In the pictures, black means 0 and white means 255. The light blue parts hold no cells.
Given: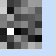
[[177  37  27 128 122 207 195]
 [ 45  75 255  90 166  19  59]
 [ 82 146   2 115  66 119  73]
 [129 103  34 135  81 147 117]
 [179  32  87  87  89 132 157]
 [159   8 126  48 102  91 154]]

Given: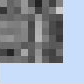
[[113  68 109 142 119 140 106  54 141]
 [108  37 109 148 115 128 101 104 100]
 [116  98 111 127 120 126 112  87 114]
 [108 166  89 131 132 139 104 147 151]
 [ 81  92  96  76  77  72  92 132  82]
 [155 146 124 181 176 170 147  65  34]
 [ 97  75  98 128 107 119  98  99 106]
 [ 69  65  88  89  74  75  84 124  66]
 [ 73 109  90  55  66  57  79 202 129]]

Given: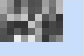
[[ 78  82 102 122 170 176]
 [ 82  56  62 192 134 145]
 [236  91  50 166  83  70]
 [157  60  50 199 155 119]
 [228 101 197  73  84  79]
 [152 168 134 199  90  83]
 [ 54  69  49  85 169 157]
 [106  71  71 117 109 120]
 [134  68  60  51 186 181]]

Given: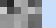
[[152 146 203  70]
 [149 148  74  37]
 [171 164 105 175]
 [151 159 166 164]
 [102 109 189  81]
 [109 111 156 103]]

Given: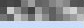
[[117  79  66]
 [ 97 204  73]
 [193 145  67]
 [158  98 120]
 [109  64 159]
 [185 156  99]
 [140 112 105]
 [ 97  95 132]
 [115 129 150]
 [138 188 134]
 [160 211  87]
 [188 151  83]]

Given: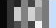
[[  8   8   8   8]
 [ 51  51  51  53]
 [ 79 204 204  37]
 [129 129 129 130]
 [ 69 208 210  69]
 [241 151 151 184]
 [122 122 122 122]]

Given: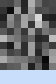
[[ 73 170 119  58 184  90  54  32  50  72]
 [ 91 132  67  26 131  56 129 140  12  69]
 [ 95 122  81 144 116 108  92  83 156 104]
 [138 119  48  46  76  55 164 160  40  36]
 [ 32  94 156 159 104 154  53 135 154 174]
 [ 95  73  39  56  38  66 192 216  75 110]
 [ 22   9 109  93  45 117 130  37  81  68]
 [121 161 152  60 189 102  53  32  69  73]]

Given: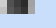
[[193 206]
 [ 87  81]
 [ 70  60]
 [ 51  43]
 [166 162]]

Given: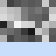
[[178 118  34 217 207 178]
 [ 71 108 144 201 191  66]
 [ 93  93 243 186 183  82]
 [ 86  57 215 127 124  95]
 [ 68  23 209 102 106  88]
 [ 90 201 104  99 118  94]
 [214 169 202  87  99 203]
 [ 85  94 177 219 191  96]]
